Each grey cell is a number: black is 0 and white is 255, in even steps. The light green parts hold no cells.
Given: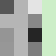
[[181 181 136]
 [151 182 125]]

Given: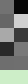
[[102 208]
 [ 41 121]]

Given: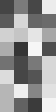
[[ 90 215 102 107]
 [172  53 246  78]
 [220  70  84 215]
 [182  98  59 244]]

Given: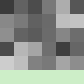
[[136 122  97 106 190 195]
 [ 75 182 165 111  62 102]]

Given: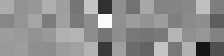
[[135 148 165 124 160 121 141 251 144 156 147 157 128 139 142  94]
 [154 157 143 142 156 161 179  56 159 107  99 195 120 177  21  79]]

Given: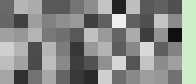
[[102  64 158 129 143 154  64  96 238  96  80 196 139]
 [207 181  76 181 124  55 153 179  92 136 216  95 130]
 [165  49 114 168  99  57  42 207 109 137 158 151 113]]
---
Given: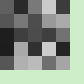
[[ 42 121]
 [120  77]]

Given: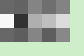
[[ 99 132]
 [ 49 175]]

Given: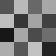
[[185 104]
 [ 54 164]]

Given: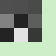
[[78 74]
 [35 94]]

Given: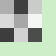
[[ 63 203]
 [167 245]]

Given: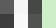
[[246  71]
 [249  82]]

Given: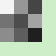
[[150  69]
 [ 77 163]]

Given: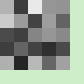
[[ 60 233]
 [155  67]]
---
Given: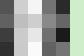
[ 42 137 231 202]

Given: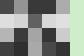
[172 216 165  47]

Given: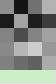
[178  29  76 138]

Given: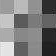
[ 44 123 135 228]

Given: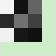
[ 99 113 240]

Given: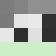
[143 233  47]

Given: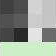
[196 204  40]
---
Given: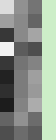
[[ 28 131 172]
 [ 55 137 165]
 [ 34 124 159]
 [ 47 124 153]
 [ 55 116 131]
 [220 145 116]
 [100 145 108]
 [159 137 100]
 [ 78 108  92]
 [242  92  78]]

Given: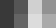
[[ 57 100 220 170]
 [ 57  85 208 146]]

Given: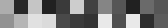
[[146 181 225 219  73  58  51 233  79 233  45  92]
 [173  39 197  33  58 205  65 133  86  33 106  86]]

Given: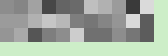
[[155 155 177 198 184 126 118 133 149 218  92]
 [141 133 162  71 100 106 191 177 155  58 218]
 [149 169  85 126 141 205 112 112 141 118  92]]

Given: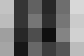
[[188  53 118  47 118 203]
 [165  23 104  61  85 188]
 [195  53  97  39 110 216]
 [159  39  77  15 132 209]]

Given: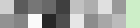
[[146 133 250  39  78 230 140 167 187]
 [208  91 118 104  63 193 174 224 153]]
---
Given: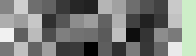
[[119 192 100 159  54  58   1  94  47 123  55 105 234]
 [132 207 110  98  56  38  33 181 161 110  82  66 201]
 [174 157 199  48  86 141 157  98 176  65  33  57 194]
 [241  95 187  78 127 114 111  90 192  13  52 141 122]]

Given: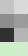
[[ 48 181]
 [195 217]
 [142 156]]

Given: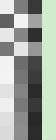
[[218 141  44]
 [238 124  57]
 [ 96 242 162]
 [231 133  46]
 [118 229 150]
 [242 109  67]
 [243 118  59]
 [225 132  43]
 [239 121  56]
 [223 138  40]]

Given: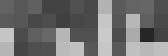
[[181  69  79  81 186 192  88 198  89 192 184 191]
 [ 99  88  96  67  67  81  73 178  91 100 102  79]
 [ 90  87  72  78  64  72  74 198  87 183  95  73]
 [197  76  95 104 182  80  80 202  77 170  38  67]]

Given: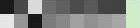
[[229 149  25 124 136 160 144 155 166]
 [ 27  73 218 108  96  75  89  67  65]]

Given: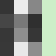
[[ 56 232 141]
 [ 53 236 135]
 [ 70 121  47]
 [ 55 142  54]]
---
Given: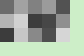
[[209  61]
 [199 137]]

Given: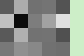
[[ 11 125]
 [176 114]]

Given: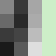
[[ 41 171]
 [ 68 188]]

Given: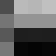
[[148 148]
 [ 30  31]]

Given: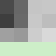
[[105 200]
 [153 205]]

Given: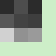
[[ 67  62]
 [145 154]]
